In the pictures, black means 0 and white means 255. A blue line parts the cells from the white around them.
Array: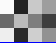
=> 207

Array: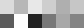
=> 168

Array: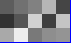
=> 142

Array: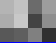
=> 128

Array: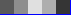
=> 174

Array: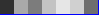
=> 208

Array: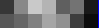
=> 61

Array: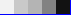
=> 130
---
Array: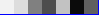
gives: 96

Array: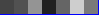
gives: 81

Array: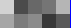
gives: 89

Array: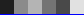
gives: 116

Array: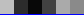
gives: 65

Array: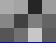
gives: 85

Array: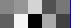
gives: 81

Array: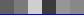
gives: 122

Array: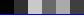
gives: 63
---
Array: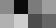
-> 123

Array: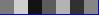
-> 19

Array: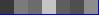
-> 108

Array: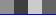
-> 203

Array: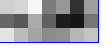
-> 247

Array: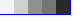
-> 144

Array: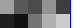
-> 75

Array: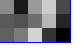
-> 153

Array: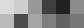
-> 152
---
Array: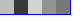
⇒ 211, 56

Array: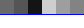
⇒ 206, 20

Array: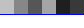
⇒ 193, 31

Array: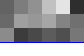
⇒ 228, 46

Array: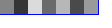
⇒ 219, 53

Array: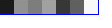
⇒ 248, 27
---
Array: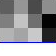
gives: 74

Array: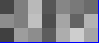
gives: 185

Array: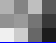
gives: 191

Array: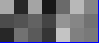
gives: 164

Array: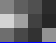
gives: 80

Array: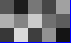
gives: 119

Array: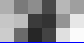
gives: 141

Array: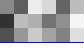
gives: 237
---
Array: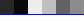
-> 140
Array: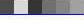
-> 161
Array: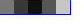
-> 198
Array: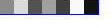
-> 18
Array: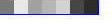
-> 44
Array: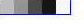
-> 246
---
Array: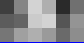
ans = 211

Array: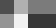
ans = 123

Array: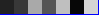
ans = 169

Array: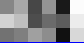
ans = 71

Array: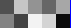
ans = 147

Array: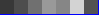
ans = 112

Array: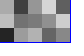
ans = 150

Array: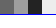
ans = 35

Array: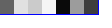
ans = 203
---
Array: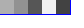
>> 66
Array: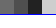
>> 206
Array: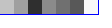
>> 249
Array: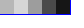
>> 22
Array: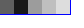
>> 221
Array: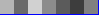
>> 128
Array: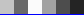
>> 36
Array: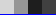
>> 64
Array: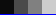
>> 205
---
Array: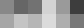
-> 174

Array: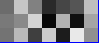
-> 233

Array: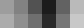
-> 118

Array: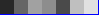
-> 191

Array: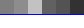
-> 83

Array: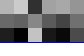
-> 9

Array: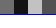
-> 194

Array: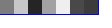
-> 73

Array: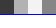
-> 243

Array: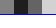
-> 100
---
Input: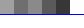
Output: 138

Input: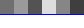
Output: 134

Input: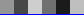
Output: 149

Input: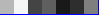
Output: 127

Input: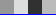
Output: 151

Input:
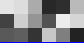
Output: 221

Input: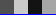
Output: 80

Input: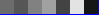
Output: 129
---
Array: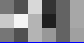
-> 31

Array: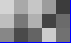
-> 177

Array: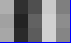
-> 98

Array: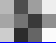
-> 116

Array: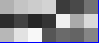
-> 240

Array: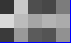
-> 165

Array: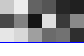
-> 222

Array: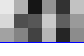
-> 202

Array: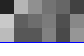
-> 123
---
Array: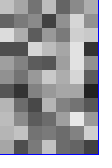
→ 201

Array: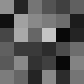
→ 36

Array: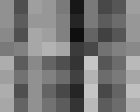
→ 151

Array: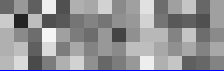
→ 138

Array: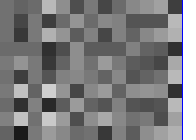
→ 177
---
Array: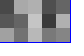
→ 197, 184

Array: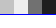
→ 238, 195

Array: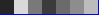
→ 217, 188

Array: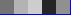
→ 205, 179

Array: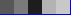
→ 200, 179

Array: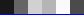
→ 250, 209
